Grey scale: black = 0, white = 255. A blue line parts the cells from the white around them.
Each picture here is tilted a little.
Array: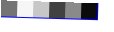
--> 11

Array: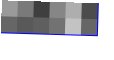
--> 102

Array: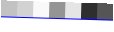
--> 85

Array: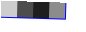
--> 140

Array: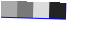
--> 35

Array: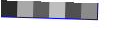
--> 139

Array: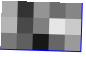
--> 154

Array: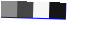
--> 21

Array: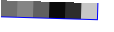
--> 199
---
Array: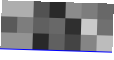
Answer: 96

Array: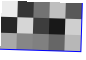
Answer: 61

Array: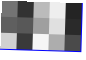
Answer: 159

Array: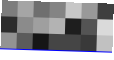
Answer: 159

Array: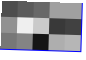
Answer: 202

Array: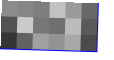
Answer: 119

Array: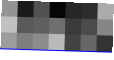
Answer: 96
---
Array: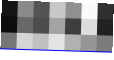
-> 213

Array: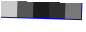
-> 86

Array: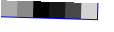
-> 137

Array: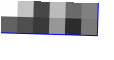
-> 78

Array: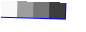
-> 158

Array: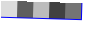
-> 94

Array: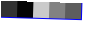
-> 5

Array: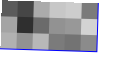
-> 146
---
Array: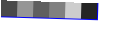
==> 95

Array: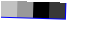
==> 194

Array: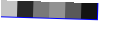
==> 121

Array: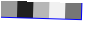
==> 32

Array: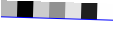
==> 145

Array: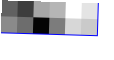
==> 5

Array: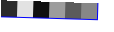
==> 15
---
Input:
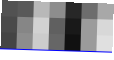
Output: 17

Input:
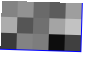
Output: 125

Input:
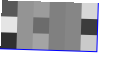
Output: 128

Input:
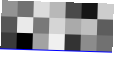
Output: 51

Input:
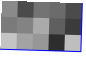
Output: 151

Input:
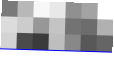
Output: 136

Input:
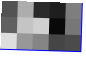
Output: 133

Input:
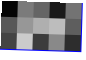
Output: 60

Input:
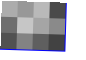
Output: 131
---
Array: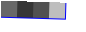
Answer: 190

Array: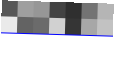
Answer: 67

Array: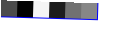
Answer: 29

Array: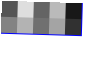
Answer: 186

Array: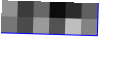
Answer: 12

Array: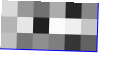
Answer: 172

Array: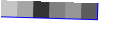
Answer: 128

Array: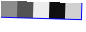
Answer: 15

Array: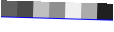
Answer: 143

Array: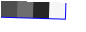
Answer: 246
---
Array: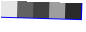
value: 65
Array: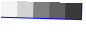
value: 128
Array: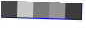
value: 120
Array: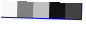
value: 192
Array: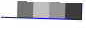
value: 191
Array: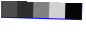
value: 129
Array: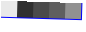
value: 74
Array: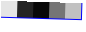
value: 8
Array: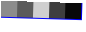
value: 207
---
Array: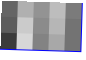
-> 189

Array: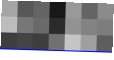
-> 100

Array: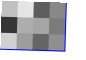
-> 93

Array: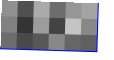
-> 150

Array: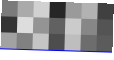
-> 178

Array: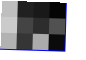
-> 25

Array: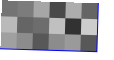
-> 173

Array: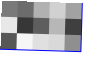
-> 209

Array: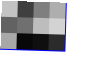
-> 127
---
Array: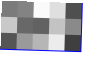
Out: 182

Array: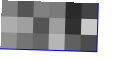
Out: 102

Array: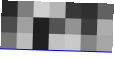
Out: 32

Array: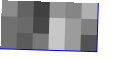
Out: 120

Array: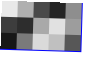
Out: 218

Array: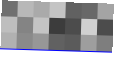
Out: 151

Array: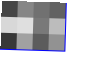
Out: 92

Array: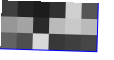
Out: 216
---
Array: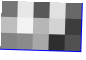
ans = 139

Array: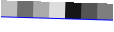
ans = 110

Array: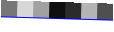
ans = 215

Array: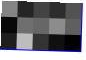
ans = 189

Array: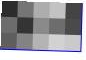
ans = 131

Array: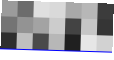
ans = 191

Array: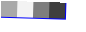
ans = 243

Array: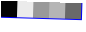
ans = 235

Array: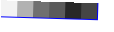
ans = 178
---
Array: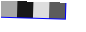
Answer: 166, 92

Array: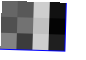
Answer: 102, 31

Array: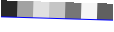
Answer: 40, 96

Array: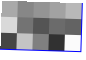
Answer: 169, 251

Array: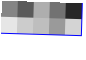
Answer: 133, 212

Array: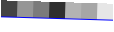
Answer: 68, 230

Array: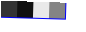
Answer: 52, 132

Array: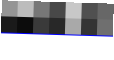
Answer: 149, 111
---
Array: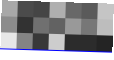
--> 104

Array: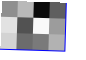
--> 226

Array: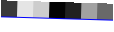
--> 33

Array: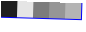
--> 180

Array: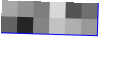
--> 84

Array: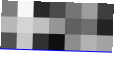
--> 118

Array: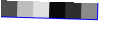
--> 46

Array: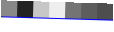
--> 116

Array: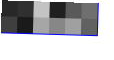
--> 89

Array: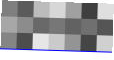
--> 160
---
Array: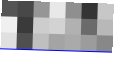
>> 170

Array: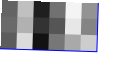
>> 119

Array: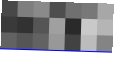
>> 66

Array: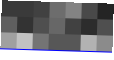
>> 87

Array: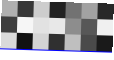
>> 191

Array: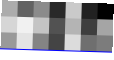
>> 220
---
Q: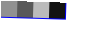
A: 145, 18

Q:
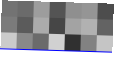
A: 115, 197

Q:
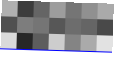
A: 176, 226

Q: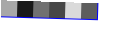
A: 168, 93

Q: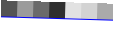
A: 84, 170

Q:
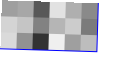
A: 159, 189
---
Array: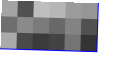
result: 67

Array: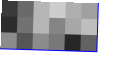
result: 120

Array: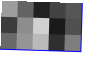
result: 186

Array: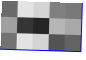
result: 212

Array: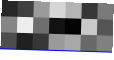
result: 168

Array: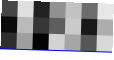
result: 166

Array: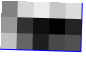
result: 30

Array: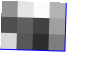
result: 87
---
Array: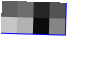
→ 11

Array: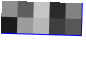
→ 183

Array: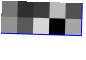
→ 214

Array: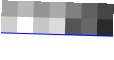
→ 198

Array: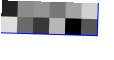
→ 57

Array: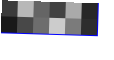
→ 109

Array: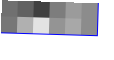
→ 227
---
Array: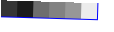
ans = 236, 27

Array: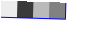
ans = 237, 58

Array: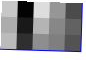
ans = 221, 3

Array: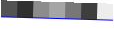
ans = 237, 47

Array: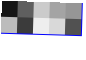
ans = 238, 22

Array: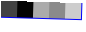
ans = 205, 4

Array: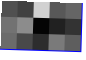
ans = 209, 4

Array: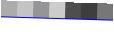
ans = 204, 62
